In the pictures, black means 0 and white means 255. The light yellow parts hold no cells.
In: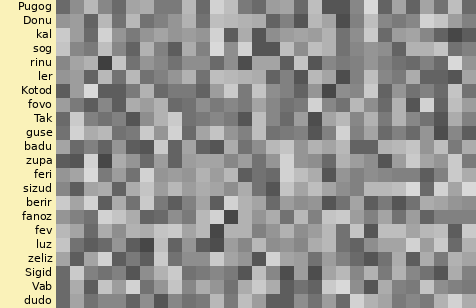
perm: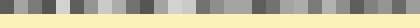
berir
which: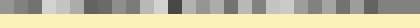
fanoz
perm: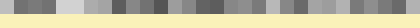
dudo
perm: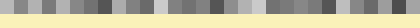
Tak
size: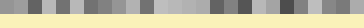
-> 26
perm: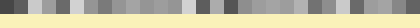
kal

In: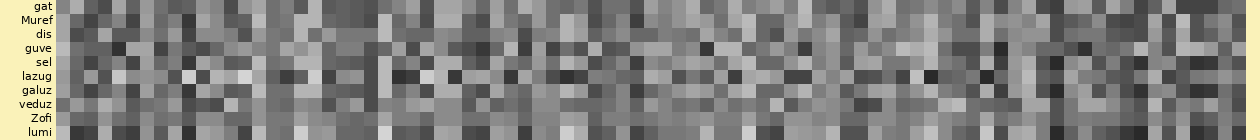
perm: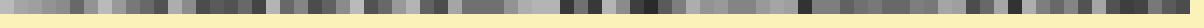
sel
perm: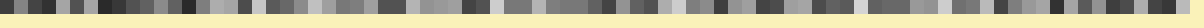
lumi
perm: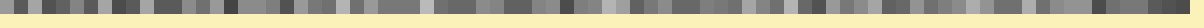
dis
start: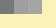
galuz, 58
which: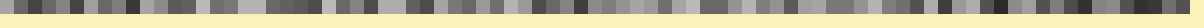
sel

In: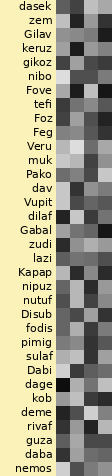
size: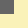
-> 1
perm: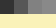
Feg
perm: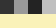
zem

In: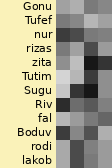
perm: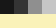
Sugu
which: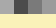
lakob
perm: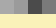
lakob
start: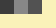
Boduv, 1
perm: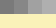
Gonu
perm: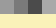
lakob

